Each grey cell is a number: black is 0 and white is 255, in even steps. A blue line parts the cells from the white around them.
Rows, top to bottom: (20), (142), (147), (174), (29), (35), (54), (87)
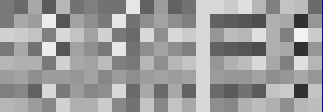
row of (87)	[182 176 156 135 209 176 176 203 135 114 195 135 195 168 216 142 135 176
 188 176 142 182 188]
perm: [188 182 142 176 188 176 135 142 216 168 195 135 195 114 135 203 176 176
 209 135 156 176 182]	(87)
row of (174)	[121 168 114 236  85 162 142 121 230 114 142 162 142 127 216  98  91  85
  77 176 168  49 150]
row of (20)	[121 106 168  91 182 114 127 114 114 230  98 156  98 114 216 216 203 223
 182 127 195 188 106]

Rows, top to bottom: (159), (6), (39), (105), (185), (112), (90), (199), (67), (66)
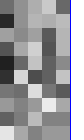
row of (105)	[ 84 168 208  84 181]
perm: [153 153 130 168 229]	(66)

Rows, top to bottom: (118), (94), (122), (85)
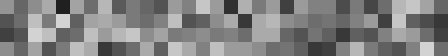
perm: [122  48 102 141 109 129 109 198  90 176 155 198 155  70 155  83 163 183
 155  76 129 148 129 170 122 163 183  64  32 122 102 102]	(118)
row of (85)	[141 102 163  83 122 191 170  56  83 109 170  96 198 170 129 191 155 155
 141 109 116  96  56  64 129 183 122  96  83 129 211 109]
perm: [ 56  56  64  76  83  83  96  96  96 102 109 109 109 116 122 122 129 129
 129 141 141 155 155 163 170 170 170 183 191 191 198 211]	(94)
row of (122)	[ 64  83 211 191  96 109 191 155 183 198 141 163 122 129 141 122 129 109
 170 170 102  83 116  96  56  96  83 129 170 155 109  64]
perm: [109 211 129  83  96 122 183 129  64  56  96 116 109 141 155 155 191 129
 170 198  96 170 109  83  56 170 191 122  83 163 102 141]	(85)

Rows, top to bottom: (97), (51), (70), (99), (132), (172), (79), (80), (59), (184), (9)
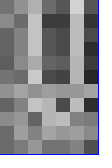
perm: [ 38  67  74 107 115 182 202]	(172)
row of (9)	[107 123 151 115 115 130  80]
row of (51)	[138 107 195  60  60 188  52]
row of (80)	[100 130 195 182  74 188  45]

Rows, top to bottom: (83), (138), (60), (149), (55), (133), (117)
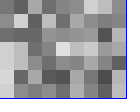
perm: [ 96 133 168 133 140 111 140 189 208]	(55)
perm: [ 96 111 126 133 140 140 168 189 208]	(138)
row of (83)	[119  96 168 111 133 140 208 189 140]
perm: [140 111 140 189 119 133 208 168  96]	(83)
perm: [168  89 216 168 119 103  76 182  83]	(133)

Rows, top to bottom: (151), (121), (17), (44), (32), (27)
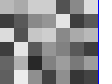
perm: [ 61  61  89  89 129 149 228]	(44)
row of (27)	[ 95 236 143  67 143  54  67]
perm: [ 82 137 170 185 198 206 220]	(17)

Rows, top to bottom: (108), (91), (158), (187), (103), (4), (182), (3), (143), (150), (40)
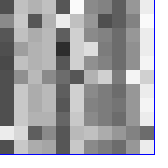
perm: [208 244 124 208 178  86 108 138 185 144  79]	(4)
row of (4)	[ 79 144 185 138 108  86 178 208 124 244 208]
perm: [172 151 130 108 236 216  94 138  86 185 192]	(150)
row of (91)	[138 200  86 178 236 192 151  79  94 130 250]
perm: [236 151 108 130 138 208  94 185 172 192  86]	(158)
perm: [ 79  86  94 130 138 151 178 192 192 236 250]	(108)

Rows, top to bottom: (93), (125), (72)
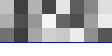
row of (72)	[114  62 165 208 200 236 143  86]
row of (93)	[193  62 179  70 229  93 135 222]

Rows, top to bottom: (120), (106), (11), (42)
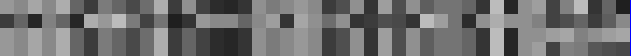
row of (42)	[152 137 166 137 173 101  60 123 101  73 109 173  60 101  66  44  38  52
 144 123 137 152 137  60  79 144  52 158  79 144  94 116 116 101  52 188
  38 144 158  66 129 123  87  79  73]
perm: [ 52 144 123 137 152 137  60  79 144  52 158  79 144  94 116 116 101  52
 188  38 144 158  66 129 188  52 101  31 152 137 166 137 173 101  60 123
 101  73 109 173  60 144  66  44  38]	(120)
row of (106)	[ 60 101  38 129 101  38 173 152 188 123  66 116  31  52 152 137 137 101
 137 158  52 166 144 109 144  52  60  79  73  52 188 158 116  44 144 173
 144 144 129  66  79 101  60  94 137]
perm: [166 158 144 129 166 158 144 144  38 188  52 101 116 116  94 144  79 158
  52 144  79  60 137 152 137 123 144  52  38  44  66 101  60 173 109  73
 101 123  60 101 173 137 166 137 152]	(11)

